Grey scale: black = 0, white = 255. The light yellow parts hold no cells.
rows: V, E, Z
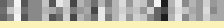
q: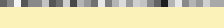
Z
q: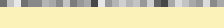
E
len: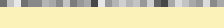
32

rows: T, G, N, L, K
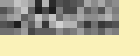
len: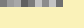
9
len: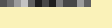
13
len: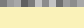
12
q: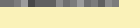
K
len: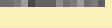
15

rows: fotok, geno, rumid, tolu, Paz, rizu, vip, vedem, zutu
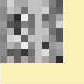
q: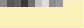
vedem
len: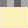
4
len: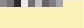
9
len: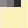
3

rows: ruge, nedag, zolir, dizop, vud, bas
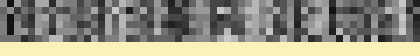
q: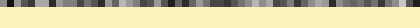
ruge
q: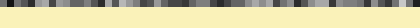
zolir
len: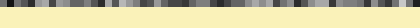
60
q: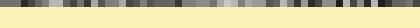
bas
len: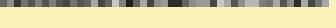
47
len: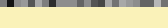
24

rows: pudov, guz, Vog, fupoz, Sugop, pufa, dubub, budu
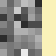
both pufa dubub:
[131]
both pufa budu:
[89]
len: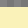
4
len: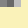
3
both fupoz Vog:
[74]
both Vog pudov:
[161]
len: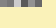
6

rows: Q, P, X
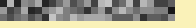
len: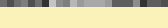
24
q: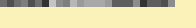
X
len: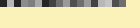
18
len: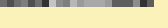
22
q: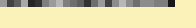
P
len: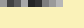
9

